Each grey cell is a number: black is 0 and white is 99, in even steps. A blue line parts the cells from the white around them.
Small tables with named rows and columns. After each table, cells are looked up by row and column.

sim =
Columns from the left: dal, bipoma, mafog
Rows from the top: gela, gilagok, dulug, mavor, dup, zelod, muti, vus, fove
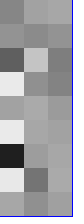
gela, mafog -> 65
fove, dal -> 65
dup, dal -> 63
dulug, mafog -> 49
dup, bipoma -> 66
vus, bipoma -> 45
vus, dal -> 90
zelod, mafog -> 63
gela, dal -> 52
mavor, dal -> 91
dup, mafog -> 60
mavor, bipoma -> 56
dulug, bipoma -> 76
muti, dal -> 12
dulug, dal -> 37
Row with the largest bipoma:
dulug

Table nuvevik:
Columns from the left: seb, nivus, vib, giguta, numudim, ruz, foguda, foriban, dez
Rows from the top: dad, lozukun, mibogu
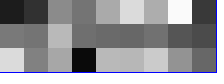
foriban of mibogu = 57
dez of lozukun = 29
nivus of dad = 19
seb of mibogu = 85
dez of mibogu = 40
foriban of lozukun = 33
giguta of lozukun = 43
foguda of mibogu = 79
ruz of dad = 85

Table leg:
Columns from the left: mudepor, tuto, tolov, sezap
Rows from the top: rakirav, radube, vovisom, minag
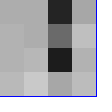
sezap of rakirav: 65
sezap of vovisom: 69
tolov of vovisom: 11
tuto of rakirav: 67
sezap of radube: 74
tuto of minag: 78
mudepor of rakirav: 67
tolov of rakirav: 14
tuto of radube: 67
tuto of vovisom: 71
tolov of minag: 65
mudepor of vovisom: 69
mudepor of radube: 69
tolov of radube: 41
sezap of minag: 73
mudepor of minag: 72

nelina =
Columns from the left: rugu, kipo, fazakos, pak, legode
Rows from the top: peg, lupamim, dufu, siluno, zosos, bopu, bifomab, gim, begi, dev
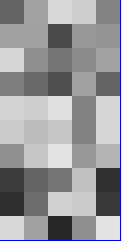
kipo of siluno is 41
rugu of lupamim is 62
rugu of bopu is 79
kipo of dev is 62
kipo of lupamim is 62
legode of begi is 22
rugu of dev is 84
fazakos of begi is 81
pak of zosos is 50
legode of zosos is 83
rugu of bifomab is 56
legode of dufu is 63
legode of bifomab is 70
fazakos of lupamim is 29
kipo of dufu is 55
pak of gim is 75
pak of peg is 80
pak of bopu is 50
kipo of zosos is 80
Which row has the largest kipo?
zosos

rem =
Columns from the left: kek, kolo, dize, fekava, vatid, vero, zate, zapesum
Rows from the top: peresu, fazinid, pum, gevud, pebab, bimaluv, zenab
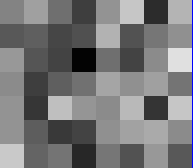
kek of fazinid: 34
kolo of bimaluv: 36
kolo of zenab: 39
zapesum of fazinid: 56
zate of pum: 54
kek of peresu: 51

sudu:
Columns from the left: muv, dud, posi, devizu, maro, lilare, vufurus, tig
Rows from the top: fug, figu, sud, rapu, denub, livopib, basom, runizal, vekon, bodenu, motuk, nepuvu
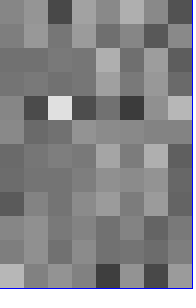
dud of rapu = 47
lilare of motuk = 45
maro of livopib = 54
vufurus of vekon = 60
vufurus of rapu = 59
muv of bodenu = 52
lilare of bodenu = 51
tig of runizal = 40
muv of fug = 52
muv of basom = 41
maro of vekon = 60
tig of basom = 37
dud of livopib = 41
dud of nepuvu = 50

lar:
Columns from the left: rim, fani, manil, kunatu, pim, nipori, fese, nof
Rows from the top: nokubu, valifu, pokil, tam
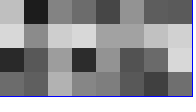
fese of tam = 25
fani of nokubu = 11
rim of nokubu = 74
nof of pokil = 84
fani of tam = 37
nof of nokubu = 35
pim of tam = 49
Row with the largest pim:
valifu

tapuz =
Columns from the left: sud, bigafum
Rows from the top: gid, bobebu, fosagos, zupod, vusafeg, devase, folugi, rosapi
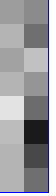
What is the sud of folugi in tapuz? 70
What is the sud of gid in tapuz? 61
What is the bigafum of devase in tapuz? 10
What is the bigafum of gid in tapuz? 54
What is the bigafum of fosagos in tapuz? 75
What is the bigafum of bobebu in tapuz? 43
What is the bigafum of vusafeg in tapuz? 42
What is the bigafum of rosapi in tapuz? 43
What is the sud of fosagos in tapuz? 63
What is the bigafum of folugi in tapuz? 28
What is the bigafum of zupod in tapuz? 58
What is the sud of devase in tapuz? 73
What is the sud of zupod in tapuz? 70
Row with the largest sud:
vusafeg

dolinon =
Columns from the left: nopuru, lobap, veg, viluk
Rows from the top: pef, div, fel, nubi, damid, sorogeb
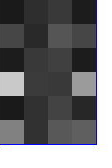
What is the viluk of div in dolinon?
27
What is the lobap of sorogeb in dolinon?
19
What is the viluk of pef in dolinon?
11
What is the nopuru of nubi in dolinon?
78
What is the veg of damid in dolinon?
26
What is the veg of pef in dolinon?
22
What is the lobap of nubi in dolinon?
23
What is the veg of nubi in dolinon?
22
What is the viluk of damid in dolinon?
15
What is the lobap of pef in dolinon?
18
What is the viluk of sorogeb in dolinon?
37
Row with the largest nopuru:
nubi

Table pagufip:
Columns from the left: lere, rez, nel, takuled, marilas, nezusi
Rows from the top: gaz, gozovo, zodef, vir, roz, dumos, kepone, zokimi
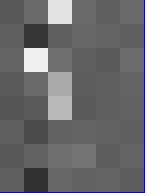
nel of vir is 66
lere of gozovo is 37
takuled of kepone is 45
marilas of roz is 37
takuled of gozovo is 40
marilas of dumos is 38
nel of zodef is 43
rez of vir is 41

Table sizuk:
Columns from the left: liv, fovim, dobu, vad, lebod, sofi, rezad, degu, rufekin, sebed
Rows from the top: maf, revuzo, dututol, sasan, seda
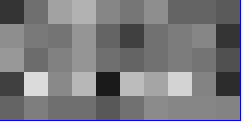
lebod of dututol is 43
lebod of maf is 52
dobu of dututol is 50
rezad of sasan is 64
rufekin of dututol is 45
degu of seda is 52
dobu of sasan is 53
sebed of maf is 35
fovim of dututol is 42
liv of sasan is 25
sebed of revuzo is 20
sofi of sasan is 73
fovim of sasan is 85
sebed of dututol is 31
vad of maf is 69
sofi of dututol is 39
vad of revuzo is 58
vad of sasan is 71
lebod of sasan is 10
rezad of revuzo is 44

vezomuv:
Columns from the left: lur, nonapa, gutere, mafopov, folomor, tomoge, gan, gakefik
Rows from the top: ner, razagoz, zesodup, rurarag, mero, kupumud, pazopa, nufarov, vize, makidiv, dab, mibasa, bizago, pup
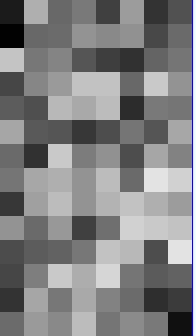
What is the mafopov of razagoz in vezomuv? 57
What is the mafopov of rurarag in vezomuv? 75
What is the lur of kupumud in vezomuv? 64
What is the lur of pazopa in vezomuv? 41
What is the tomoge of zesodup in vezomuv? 19
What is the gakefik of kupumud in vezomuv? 65

